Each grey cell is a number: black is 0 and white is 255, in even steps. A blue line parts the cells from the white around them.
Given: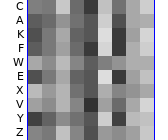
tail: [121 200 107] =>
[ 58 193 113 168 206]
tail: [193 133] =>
[ 80 153 140 160 200]
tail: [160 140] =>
[180 133  50 160 107 168 213]
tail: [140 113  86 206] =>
[ 65 186 193]

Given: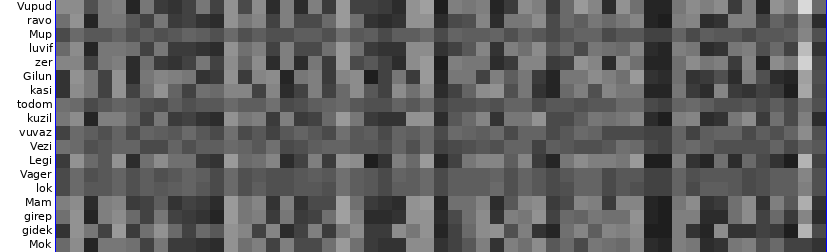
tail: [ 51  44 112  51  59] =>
[ 80  44 127  80  44  37 160  80]
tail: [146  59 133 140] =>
[ 37 119 127  59 133 140  30  66 119  59 154  37 119 119  66 127  94 119
  59  37 119 119 140 127 112 154  51  44 112  51  59  80  44 127  80  44
  37 160  80]

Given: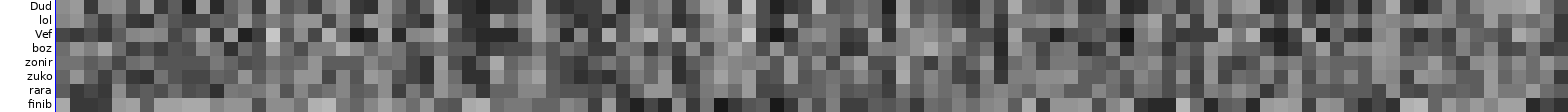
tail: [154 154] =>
[161 176 115  78]
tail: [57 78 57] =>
[ 93 134 141 134  71 101 161  49 154  33  63 198  85 141  71 176 109  25
  41 161  41 134 141 169  78  57  41  41  41 101 161 127  41 134  57 169
  85 154 176 109 169  85 141 148 121 198  57  25  57 127 141 115  63  71
 161  49 127 148 141 121 154  78  78  49 161  85  85  33  78  85 101  71
  17 121 148  78  57  63  63 169 121 176  41  33  71 161  33 109  57  41
 134 148  71  49  93  63 134 101  93  78 169 148 109  57]
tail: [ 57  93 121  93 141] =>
[101 127  49  93 115 148 134 127 134  85 154  93 141  71 127 154  78  78
 161 101  63 121  71 101 148  49 109 127  78 121 121 109  93  85 127 121
 141  85 101  71 141  78  63  85 141 109 127  93 115 101 101  93 148 141
 115 115 154 101  71 141 148 109 141 109 148 115]
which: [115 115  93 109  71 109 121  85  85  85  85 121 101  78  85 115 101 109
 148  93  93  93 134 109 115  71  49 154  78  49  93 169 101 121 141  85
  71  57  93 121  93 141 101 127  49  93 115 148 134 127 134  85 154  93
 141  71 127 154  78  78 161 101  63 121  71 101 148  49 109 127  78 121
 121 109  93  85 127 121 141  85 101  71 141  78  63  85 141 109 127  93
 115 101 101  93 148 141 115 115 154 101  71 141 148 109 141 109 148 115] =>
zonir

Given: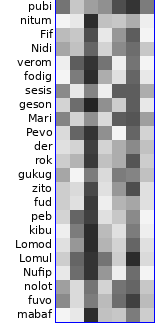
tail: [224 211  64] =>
[211 173 138 193]
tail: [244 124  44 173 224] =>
[101 232]
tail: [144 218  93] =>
[ 85 159]
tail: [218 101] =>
[ 52 144 244 101 211]
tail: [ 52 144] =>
[244 101 211]

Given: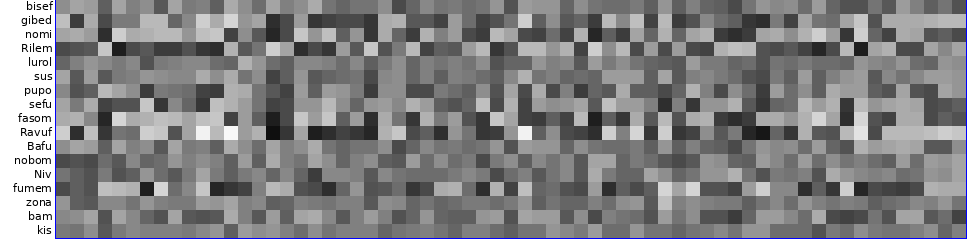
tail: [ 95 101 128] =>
[122 116 128 128  88 142 136 101 116 101 109 122 122 109 122 149  95 116
 101 101 128 109 142 149  88 191 128 142 128 122 122  95 116 136 109 149
 128 116 128 122  95 109 116 136 128 149 116]
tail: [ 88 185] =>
[ 82 171 177  60  46  60 171 171 149 177 213 164  46 213  82  66 171 171
  74  95  82]

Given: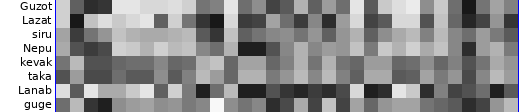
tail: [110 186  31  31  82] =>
[ 53  38  60  45  74 216  31  45 229 201  45 129  67  82 110  31  90]
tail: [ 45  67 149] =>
[186]
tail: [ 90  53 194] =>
[ 96 116 135 142 116 149  96 149 178  96 142 170 186 129 186 135 110 156
 122  90]
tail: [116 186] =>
[ 82  82 103 110 110 135 103 110 178 194 103 163 163 103 129 178 116 178
 116 103 156 156 103 110 142 103 129  82 116 170 149]
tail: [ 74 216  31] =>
[ 45 229 201  45 129  67  82 110  31  90]
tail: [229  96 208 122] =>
[ 31 110 186  31  31  82  53  38  60  45  74 216  31  45 229 201  45 129
  67  82 110  31  90]
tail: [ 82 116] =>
[170 149]

